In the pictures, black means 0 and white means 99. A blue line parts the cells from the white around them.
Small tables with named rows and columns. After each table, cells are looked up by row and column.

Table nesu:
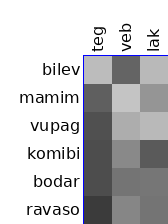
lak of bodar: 46
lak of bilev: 72
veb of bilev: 39
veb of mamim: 76
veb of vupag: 67
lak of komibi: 35
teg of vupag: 31
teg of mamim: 37
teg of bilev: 73
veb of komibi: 53
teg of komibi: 30
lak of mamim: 58
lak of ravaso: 45
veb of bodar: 45
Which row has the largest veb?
mamim

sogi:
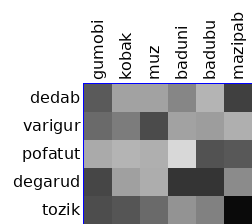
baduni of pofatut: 84
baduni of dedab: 52
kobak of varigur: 48
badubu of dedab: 70
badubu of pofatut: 32
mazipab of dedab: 25
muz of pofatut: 68
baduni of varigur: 63

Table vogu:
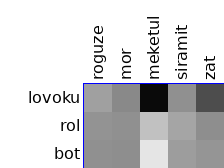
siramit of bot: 61
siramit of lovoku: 56
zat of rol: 55
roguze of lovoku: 62
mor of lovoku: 53
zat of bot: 58
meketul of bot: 89
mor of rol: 56
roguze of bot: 56
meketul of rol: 75
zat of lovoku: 30
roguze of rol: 57
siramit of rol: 64
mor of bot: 55
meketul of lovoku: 4

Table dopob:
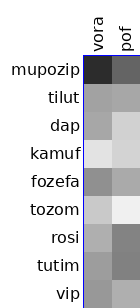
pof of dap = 81
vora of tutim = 61
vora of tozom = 78
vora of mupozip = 17
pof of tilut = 65
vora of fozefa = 56
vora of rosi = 68
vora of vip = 59
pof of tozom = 93
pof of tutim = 50
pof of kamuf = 82
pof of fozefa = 66
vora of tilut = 63
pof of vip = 68
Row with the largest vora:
kamuf

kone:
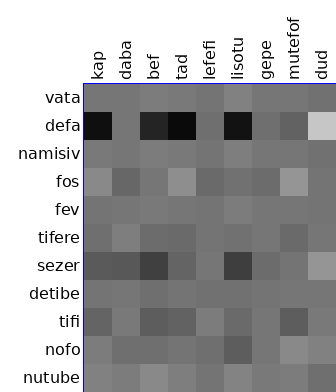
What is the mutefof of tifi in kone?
36
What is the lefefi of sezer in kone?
46
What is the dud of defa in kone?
77
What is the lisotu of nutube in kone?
51
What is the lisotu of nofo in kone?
36
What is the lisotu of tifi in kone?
41
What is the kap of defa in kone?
6
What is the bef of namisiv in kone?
48
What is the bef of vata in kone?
48
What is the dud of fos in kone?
45

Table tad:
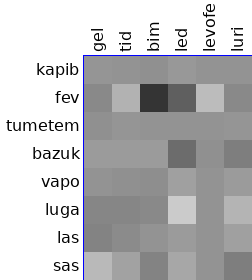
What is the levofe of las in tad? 57
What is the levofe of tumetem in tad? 57
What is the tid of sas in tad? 63
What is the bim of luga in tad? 53
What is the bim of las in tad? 57
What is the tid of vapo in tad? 56
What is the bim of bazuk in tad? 60
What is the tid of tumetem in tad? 58
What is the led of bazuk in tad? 42
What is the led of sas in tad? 65
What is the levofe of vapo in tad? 57
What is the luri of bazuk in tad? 49
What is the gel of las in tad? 51
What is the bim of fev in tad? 20
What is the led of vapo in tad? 62
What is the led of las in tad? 60
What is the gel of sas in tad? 72
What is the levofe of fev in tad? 73
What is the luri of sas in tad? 49
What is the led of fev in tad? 37
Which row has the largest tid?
fev

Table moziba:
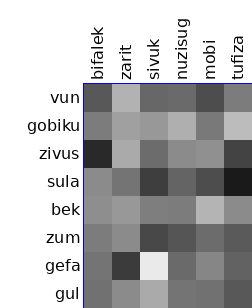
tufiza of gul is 34
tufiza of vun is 48
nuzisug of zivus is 54
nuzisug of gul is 45
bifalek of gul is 44
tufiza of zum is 35
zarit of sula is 45
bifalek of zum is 48
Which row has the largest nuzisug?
gobiku

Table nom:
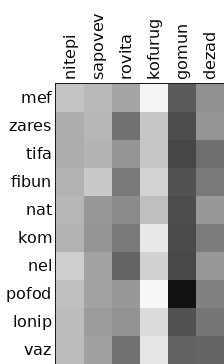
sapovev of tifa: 70
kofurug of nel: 81
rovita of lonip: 57
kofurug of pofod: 96
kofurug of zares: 77
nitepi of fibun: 69
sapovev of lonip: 60
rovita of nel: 39
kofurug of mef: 95
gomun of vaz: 38
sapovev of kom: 58
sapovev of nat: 59
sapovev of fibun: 78
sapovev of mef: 72
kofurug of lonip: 85
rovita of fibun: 47
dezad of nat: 59
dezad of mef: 56
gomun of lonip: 32
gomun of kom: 29
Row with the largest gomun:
vaz

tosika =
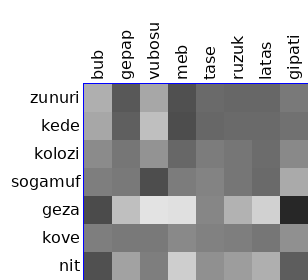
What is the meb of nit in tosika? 80
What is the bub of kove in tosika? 49
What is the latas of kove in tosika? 46
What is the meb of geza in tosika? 87
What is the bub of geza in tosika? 29
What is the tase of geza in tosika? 52
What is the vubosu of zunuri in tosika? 65
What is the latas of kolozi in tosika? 42
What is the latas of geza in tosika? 81
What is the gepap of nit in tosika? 63
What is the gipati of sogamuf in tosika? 66
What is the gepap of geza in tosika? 74
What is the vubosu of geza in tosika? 88
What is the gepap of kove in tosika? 47
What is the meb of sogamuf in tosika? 48
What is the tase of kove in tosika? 50
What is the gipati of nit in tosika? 36
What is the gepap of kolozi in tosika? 46
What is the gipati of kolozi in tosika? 53
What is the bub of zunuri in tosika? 68
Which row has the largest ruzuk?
geza

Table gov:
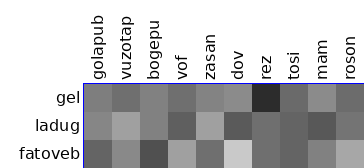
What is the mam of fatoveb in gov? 50
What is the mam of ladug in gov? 34
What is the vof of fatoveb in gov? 62
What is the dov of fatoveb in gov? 78
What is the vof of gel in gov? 43
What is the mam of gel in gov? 54
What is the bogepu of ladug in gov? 50
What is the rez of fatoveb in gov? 43
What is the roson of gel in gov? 42
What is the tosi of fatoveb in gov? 39

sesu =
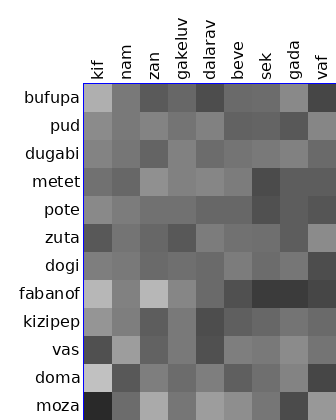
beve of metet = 48
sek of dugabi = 47
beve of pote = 40
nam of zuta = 45
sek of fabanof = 23
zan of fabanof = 71
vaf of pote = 33
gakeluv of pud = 45
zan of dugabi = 39
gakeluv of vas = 47
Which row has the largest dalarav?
moza

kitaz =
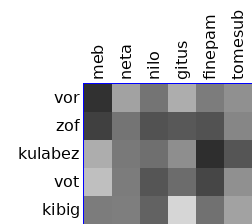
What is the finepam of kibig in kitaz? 44
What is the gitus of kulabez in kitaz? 55
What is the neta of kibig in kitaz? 49
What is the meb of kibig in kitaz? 48
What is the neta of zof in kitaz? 45
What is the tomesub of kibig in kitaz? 63
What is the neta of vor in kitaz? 63
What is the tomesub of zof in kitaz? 52
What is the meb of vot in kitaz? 74
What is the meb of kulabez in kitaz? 67
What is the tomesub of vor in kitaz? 56
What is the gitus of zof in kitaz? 34
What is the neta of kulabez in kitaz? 47
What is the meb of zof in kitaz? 25
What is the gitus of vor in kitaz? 67
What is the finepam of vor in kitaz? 48
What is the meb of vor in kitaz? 19

